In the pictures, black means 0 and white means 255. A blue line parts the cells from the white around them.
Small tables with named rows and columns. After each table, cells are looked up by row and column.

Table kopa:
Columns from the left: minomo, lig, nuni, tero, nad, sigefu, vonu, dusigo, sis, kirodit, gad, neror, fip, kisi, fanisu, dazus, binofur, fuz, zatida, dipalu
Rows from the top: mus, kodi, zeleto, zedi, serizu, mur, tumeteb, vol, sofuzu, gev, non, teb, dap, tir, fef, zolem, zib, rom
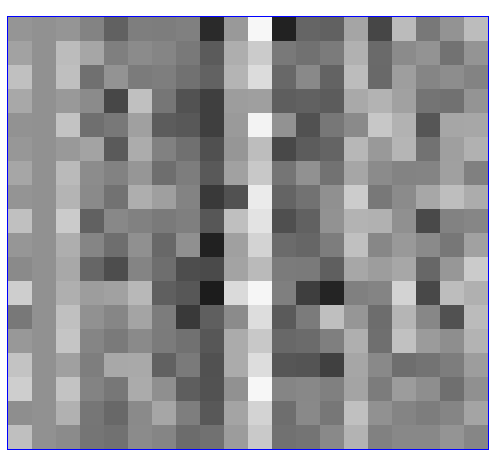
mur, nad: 90
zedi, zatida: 113
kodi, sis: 91
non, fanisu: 167
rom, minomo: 191
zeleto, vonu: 126
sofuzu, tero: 97
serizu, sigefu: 160
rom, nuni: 139
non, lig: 145
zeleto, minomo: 192
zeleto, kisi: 99
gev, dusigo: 144
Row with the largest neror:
serizu

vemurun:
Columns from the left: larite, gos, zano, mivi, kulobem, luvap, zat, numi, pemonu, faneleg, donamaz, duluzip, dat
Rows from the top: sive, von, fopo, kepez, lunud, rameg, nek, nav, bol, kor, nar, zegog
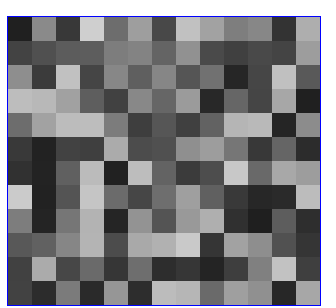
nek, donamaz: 105
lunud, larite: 109
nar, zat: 45
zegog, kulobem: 150
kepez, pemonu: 40
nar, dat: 63
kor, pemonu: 53
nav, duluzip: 42
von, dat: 157
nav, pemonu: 96
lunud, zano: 188
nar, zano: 71
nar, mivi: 106
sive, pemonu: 162
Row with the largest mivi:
sive

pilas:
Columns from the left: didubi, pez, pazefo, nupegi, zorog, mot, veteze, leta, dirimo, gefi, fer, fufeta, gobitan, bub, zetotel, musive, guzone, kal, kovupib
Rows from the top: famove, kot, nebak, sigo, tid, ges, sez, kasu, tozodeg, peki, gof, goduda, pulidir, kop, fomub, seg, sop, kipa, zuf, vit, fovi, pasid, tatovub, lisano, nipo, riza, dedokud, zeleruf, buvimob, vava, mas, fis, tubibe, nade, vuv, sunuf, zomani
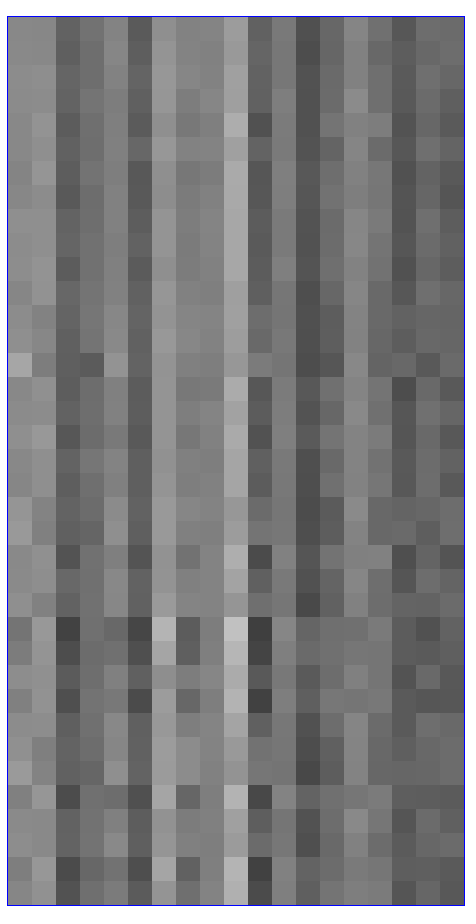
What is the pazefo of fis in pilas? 97
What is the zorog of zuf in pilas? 131
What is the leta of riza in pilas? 92
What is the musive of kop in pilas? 103
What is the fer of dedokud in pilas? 68
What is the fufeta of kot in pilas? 119
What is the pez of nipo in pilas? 129
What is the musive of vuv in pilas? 108
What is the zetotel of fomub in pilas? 136
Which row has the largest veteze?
riza

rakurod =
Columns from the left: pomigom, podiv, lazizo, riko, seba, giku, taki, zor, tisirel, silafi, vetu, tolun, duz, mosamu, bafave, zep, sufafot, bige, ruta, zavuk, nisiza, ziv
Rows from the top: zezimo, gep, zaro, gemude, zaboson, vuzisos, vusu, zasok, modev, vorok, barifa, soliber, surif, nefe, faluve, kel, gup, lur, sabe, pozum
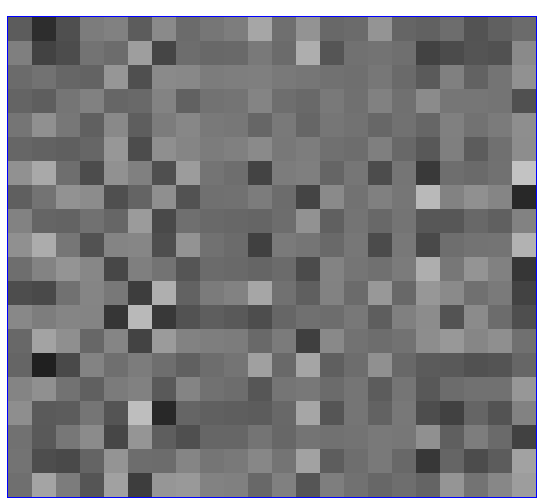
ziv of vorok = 178
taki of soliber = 175
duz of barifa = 75
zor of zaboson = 135
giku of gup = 190
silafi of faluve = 116
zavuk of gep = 84
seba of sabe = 148
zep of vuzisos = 127
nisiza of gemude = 116
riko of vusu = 76
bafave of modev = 116
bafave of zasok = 114
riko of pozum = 85
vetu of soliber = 166
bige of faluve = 91
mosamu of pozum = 126

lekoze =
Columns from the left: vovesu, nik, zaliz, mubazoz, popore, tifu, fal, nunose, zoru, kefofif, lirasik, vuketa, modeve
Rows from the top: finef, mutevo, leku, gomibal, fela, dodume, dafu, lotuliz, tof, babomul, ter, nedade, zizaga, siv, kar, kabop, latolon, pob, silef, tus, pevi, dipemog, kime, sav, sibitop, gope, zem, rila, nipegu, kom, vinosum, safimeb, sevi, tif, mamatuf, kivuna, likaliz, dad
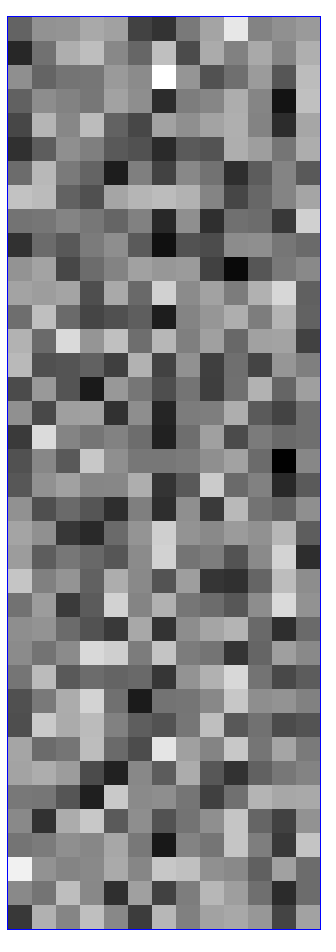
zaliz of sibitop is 58
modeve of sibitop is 146
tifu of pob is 109
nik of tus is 145
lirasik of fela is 131
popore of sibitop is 210
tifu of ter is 161
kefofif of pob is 75
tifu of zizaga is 94
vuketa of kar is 150
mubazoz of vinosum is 189
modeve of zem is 137

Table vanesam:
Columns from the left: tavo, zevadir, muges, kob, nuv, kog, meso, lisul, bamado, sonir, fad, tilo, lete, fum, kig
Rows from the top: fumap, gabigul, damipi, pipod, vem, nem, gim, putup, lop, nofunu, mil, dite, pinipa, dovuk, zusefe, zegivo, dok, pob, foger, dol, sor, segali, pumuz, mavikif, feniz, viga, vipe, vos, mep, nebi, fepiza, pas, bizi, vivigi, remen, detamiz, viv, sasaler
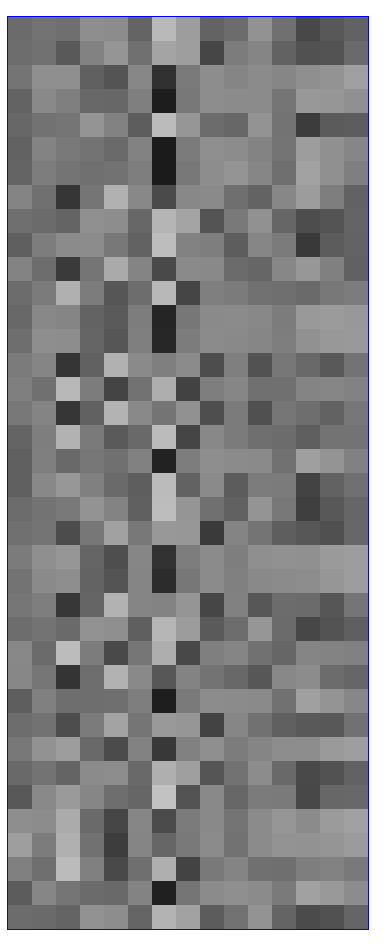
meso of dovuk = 39
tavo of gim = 100
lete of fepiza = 141
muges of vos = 52
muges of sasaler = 100
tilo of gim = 111

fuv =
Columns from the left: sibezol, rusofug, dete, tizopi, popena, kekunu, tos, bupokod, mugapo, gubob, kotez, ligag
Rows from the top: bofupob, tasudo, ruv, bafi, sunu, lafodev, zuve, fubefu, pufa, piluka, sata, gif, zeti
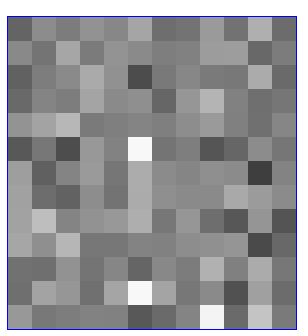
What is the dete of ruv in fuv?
138
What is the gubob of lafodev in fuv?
102
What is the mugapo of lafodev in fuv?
85
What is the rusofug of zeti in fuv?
120
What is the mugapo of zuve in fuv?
143
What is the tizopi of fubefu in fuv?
141
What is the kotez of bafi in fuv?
111
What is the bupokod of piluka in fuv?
141
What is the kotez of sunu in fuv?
112
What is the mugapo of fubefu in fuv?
138
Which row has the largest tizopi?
ruv

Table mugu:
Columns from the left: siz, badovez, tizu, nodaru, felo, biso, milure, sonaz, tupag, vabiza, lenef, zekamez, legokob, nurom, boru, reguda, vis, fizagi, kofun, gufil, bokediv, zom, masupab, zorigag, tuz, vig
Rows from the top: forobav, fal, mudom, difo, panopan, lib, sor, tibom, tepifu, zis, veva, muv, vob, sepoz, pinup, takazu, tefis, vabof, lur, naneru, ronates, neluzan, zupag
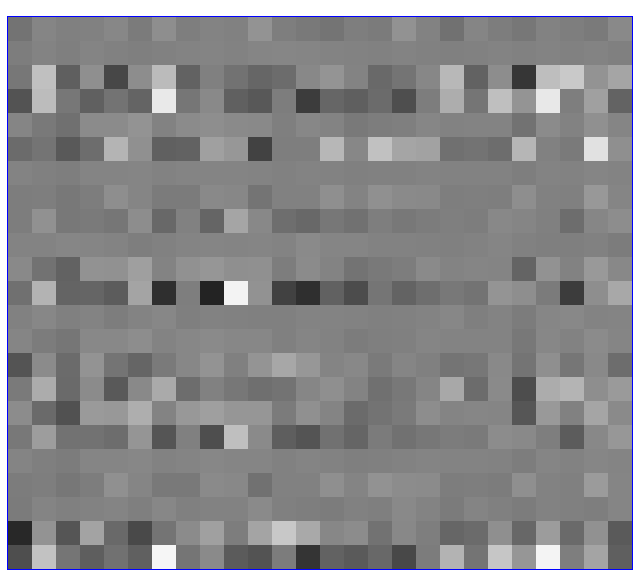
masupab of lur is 133
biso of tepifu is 141
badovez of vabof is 157
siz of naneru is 124
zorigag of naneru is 128
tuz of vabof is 136
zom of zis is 129
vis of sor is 129
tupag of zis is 133
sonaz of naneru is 121
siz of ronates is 123
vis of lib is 165
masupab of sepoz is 135
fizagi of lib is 162
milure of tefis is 131
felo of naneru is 144

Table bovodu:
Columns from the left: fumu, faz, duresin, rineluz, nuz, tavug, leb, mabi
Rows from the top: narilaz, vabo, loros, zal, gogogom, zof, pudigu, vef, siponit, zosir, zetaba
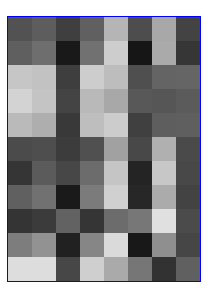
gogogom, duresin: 57
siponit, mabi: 75
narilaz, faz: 93
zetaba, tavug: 118
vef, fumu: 96
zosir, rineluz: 134
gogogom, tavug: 64
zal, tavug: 88
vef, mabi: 67
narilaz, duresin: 63
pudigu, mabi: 72
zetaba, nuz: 170
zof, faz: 78
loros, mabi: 101
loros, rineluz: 205
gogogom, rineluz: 190
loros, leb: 100
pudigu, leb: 199
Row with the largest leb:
siponit

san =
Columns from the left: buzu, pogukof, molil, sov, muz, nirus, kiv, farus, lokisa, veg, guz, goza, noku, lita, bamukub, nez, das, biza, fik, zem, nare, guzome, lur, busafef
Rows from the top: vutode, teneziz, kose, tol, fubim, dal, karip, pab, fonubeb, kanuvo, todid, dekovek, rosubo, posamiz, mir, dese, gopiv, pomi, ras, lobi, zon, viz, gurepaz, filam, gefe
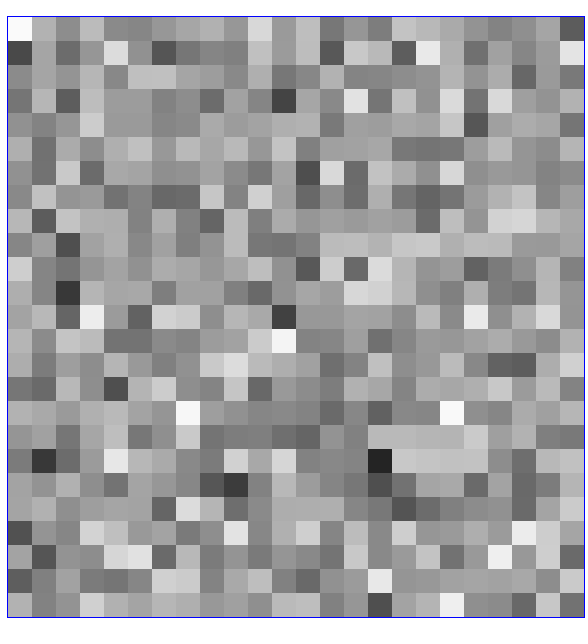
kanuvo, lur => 153
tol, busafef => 178
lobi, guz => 130
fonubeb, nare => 210
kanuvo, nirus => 136
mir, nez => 192
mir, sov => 141
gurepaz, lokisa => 123
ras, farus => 137
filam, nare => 162
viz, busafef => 165
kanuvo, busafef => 165
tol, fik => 218
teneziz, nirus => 145
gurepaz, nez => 137
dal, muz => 175
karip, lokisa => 163
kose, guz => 175
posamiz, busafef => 178

